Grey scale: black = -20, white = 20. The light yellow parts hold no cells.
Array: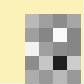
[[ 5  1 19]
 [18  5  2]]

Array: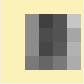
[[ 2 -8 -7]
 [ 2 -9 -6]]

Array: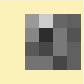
[[  1 -13  -1]
 [ -6  -9  -1]]

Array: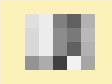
[[14 17  2]
 [14 17  2]]

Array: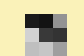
[[ 13 -11 -12]
 [ 10  11   5]]

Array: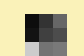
[[-17 -10  -8]
 [ 12  -2  -1]]

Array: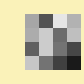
[[ 7 12 -3]
 [-5 12 -2]]

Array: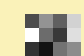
[[ 20  -3 -11]
 [-12 -17  -2]]

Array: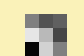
[[ 16   9  -9]
 [-19  13   0]]
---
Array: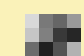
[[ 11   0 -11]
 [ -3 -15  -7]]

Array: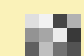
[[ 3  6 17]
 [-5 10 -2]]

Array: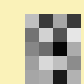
[[ -2  13  -7]
 [  1  -3 -19]]

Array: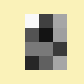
[[ -7 -17   5]
 [ -1  -1 -11]]

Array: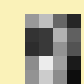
[[-12 -11   8]
 [-13 -11   3]]

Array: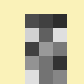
[[ 13  -5  15]
 [-10   4  -1]]

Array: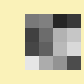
[[-10  -3   8]
 [ -9  -5   9]]

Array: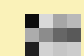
[[  7   2  -4]
 [-15  13  11]]
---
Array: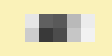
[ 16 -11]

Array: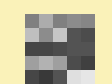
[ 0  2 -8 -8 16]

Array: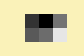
[-12  -3]

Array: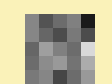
[ 1 -4  0 -2  4]

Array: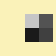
[ 11 -10]

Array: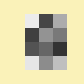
[ 17   3 -12]

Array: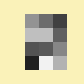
[ 3 10  1]

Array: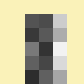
[-7 -6 18]

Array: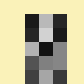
[-16  13   1]
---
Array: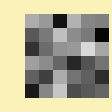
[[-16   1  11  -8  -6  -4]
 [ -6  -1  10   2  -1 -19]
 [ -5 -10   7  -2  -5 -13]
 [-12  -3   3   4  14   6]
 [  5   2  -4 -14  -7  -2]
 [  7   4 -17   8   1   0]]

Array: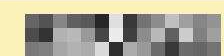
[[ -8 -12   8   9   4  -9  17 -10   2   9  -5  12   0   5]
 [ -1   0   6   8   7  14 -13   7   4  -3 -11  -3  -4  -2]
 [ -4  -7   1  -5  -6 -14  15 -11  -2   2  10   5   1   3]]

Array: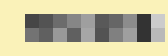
[[ -2  -5   4  -5   6  -7   0   5 -12   9]
 [ -9  -7  -3   1   5  -6  -4   2 -12  12]]

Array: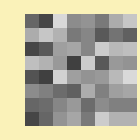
[[ -4  -9  14   2   3  -1   7  11]
 [ -7 -10  13   5   3   4   9  14]
 [  7  11   8  -1   1  -6  -2  -5]
 [ -9  -6   5   6   1  12   9  10]
 [ 10   8   4 -10  12  -6   4   3]
 [ -9  -4   3   6  -1  12   8   8]
 [ -4  -3   1   4  -3   2   0   0]
 [  2   0  -3  -5   7   0   5   6]]

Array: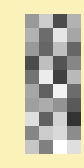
[[ 11   0  20  15]
 [  6  -5  18  -3]
 [  8  -3  16   6]
 [  1  12  14   2]
 [ 15  -5  13 -12]
 [  4  -4  10  -4]
 [  5   7   3  -6]
 [ -8  10  -7   1]
 [  4  12  -8   8]
 [ -2  17 -10   9]]

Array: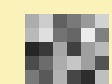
[[ -1  -6   8  -9 -13  10]
 [ -8  -3   7  11   5  -7]
 [-14 -11   6 -10   5   9]
 [  9  15  -2  -4  17   0]
 [  7  12  -5  -1   4  13]]
